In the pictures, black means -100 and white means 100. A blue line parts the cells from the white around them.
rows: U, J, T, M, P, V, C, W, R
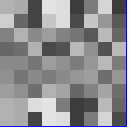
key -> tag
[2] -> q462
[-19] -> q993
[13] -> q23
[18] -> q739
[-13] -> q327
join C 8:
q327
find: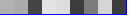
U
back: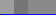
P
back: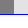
W
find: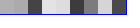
R
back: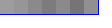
V

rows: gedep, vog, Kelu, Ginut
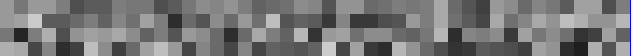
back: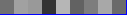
Kelu
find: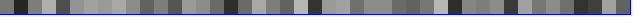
Kelu
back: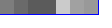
vog
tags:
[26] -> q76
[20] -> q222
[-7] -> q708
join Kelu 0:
q708
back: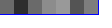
Kelu

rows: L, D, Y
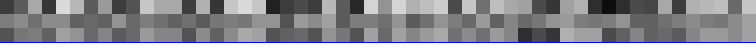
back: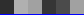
L
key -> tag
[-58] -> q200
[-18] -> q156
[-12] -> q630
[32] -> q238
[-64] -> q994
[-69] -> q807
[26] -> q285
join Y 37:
q994
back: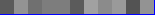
D
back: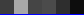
L
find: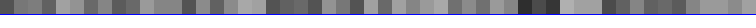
Y
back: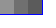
D

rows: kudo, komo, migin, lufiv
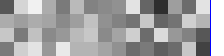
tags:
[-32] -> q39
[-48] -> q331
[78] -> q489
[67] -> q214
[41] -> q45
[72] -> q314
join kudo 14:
q489
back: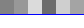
migin
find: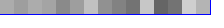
komo
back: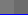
lufiv
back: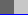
komo

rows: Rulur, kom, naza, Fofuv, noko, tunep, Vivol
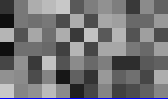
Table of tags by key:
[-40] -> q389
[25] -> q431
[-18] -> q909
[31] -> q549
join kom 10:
q909
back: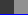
noko

